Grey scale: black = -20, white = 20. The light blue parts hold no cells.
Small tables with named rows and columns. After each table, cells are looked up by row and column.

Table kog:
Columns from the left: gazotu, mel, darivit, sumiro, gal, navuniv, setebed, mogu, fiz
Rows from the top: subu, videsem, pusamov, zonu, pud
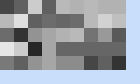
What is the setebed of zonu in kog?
-4
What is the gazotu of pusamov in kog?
-3
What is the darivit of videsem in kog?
-5
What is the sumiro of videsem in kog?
-3
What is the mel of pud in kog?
-5
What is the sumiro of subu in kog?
-5
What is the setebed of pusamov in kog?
-2
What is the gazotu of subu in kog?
-9
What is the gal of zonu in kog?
-4
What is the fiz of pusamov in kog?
-6
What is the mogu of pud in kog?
-5
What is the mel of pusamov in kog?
-12
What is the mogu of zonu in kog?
-4
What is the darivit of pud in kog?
3
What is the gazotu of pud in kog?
-1
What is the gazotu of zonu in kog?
16
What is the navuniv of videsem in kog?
-3
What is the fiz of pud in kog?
-12
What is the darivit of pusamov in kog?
3

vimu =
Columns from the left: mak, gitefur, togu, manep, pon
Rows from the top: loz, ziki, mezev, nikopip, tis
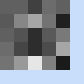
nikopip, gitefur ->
-9
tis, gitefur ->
4
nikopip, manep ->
-8
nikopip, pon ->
6
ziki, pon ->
-15
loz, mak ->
-5
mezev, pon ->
-1
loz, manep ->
-3
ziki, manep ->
-2
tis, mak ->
-2
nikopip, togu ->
-13
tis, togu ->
16
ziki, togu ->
6
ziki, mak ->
-6
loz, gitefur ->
-5
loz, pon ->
-5
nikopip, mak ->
-3
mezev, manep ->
-6
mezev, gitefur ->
-7
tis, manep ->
0
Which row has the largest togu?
tis

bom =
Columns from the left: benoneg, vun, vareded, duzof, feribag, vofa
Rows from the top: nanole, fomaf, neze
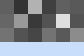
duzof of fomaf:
-7
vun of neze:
-7
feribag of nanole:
-5
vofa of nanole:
-6
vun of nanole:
-12
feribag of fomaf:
15
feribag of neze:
-6
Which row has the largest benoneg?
neze

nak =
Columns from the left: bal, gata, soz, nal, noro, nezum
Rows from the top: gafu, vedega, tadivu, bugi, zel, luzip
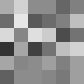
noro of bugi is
10
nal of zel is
5
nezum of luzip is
5
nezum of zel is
5
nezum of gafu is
0
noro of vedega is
0
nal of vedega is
-3
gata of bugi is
6
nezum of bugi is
13
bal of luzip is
-5
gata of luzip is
2
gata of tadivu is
1
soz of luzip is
2
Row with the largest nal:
tadivu

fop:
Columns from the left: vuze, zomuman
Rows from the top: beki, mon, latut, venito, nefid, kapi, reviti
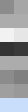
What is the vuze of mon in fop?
7
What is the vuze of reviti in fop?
5
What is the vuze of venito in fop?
-12
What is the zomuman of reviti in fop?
4
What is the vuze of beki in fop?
2
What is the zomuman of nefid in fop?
7
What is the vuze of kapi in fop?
2
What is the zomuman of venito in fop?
-11
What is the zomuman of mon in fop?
7
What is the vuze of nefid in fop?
7
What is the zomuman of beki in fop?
6
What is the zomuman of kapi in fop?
0
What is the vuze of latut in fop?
18
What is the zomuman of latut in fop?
16

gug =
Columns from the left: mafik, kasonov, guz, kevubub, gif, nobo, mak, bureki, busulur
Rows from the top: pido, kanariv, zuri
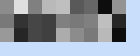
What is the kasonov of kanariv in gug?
-12
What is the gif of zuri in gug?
7
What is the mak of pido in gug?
-4
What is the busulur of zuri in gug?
-18
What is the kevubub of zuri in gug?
-10
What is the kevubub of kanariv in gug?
-10
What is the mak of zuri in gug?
-1
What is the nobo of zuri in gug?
2
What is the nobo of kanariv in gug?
-1
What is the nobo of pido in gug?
-6
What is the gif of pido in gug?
10
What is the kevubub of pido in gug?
9
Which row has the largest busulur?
pido

